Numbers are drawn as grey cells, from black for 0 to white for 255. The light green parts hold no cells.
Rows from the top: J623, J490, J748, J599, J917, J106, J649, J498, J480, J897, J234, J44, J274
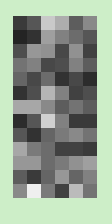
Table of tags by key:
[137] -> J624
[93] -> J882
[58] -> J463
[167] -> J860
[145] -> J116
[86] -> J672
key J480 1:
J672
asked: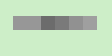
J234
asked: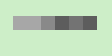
J649
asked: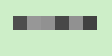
J748
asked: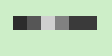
J498

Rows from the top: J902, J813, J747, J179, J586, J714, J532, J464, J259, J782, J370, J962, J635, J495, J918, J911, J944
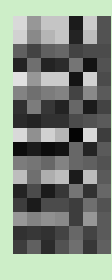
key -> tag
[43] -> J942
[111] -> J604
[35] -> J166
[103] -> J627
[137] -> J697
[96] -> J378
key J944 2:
J378
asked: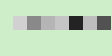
J813
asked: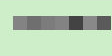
J714
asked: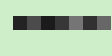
J635

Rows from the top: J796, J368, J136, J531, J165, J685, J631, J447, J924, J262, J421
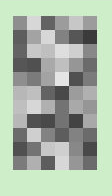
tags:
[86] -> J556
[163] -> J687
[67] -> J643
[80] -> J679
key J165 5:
J679
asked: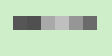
J531
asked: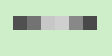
J262
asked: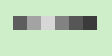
J368
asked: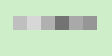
J631

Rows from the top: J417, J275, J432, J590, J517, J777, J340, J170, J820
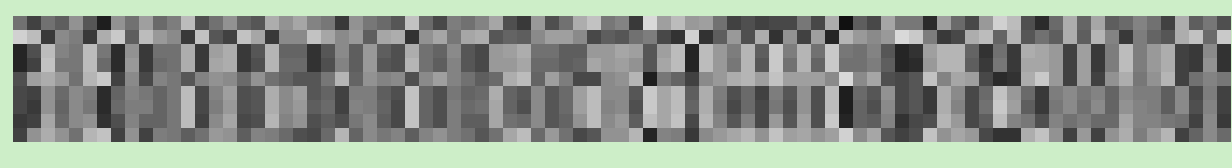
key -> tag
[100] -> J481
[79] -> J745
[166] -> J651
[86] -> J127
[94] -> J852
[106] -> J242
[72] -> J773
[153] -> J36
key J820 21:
J745
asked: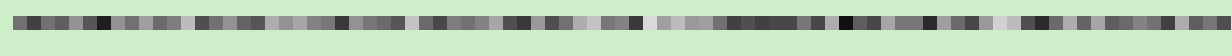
J417
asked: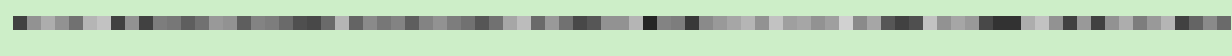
J820
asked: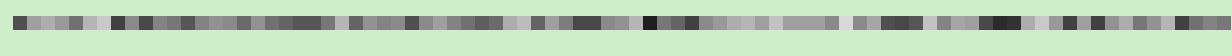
J517
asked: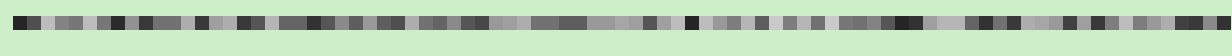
J432

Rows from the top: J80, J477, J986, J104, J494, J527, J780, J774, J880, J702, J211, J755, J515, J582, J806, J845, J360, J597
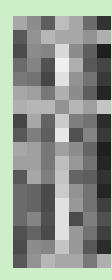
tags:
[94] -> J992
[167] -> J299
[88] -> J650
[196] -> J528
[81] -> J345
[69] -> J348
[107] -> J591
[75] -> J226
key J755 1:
J650
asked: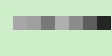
J527

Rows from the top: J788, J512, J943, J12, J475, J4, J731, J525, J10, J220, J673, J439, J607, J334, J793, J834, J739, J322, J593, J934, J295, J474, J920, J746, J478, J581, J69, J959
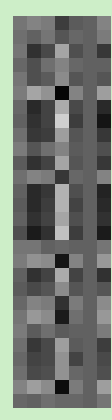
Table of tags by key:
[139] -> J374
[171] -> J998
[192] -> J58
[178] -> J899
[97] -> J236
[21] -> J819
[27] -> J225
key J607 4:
J899
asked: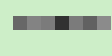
J295
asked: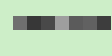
J746
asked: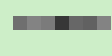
J439
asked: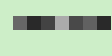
J731

